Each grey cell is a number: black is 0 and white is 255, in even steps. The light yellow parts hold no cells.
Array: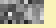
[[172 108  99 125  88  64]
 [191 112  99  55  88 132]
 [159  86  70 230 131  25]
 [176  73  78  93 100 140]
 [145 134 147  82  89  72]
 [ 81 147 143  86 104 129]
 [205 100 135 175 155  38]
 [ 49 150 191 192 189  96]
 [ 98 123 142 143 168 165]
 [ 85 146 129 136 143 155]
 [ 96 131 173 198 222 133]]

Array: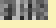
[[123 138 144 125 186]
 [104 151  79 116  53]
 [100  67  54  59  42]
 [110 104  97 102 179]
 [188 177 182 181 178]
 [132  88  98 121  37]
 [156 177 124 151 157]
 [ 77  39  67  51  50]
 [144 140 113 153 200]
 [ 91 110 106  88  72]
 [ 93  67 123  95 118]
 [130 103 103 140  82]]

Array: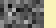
[[ 96  66  34  62  88 147 140]
 [143 131 139 106 112 114  70]
 [109  13  99 193 147 133  42]
 [117 119 178  55 133  70  92]
 [153 100  13 116 118 132  77]
 [ 92  97  40  84  89 103  86]
 [131  58  76  81  62 176  90]
 [105  97  42  97 114 120  34]
 [ 74  74 143  50  70  41 126]
 [ 53 109 120  95  91  83 111]
 [107  93 154  61  93  81  88]]

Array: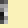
[[ 70 159 125  22  39  80]
 [102 168 188 223 145 190]]

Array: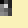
[[  7 133 124 138]
 [ 77 214  98 126]
 [ 33  34  67  62]]

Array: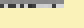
[[138  65]
 [135 212]
 [134  59]
 [138  60]
 [136 206]
 [134  61]
 [137 211]
 [135  48]
 [137  62]
 [135 205]
 [136 206]
 [135 209]
 [137 204]
 [136  62]
 [140 217]
 [135 215]]
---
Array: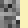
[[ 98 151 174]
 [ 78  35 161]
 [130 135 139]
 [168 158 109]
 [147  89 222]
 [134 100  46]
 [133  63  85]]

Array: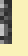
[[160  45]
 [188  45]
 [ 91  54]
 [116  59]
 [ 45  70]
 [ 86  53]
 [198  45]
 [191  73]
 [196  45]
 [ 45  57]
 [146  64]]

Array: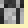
[[156  48 167]
 [188  63 152]
 [ 52 182  46]
 [ 48 190  43]
 [ 34 166  45]
 [ 34 165  49]]

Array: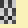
[[ 57  57]
 [ 58  67]
 [202 215]
 [212 222]
 [ 43  30]
 [206 216]]

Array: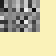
[[ 30 118 186 204 168]
 [ 32 117 197 201 183]
 [ 74 131 185 240  10]
 [129 132 127 120 163]
 [217 136  67  50 133]
 [ 54 133 187 236  65]
 [183 139  90 100  92]
 [ 91 134 143 188  81]]

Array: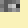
[[135  96 132]
 [112 174  46]
 [135 119 132]]

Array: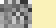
[[251 203 196  56]
 [113 126 101  97]
 [ 85 118  89 152]
 [162 156 205 135]
 [174 146 101  66]
 [161 121 128 109]
 [180 163 157  74]]

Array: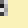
[[112]
 [ 27]
 [228]
 [ 58]]
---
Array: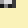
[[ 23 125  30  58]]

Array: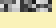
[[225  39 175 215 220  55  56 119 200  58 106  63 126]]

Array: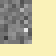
[[102 147 122  89 129  96 160 135]
 [118 116 118 136 119 107 140 113]
 [145 124 116  98 138  93 166 116]
 [104  88 138 129 142 140 232  96]
 [110  61 127 139 106  94 124 114]]

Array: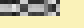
[[193 190 176 231 179  73  74 177 190 186 177 129  74  40 178]
 [ 61  68  66  28  60 191 196  72  59  68  59 125 186 216  66]]

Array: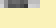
[[212 147  86  86  94  78  57 209 206 201]]

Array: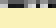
[[203 201  25  24  28  26 116 202 221  22 202 216  12  32]]

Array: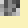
[[149  80 136 134  55]
 [187  90 122 166 193]]
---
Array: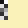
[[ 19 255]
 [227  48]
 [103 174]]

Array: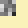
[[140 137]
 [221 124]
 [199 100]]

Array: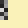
[[ 52 147]
 [ 33 160]
 [217  31]]

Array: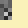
[[118 123]
 [ 73 116]
 [102  56]]

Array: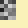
[[ 51 197]
 [161  90]
 [ 30 140]]

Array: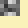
[[114  84]
 [153  51]
 [115  89]]

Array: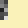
[[115  64]
 [132 104]
 [ 31 165]]
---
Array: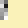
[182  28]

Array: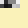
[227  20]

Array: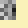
[178  98 172  74]

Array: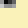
[152 147]

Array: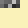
[121  68]

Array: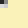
[ 38 207]

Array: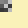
[132 198 187]
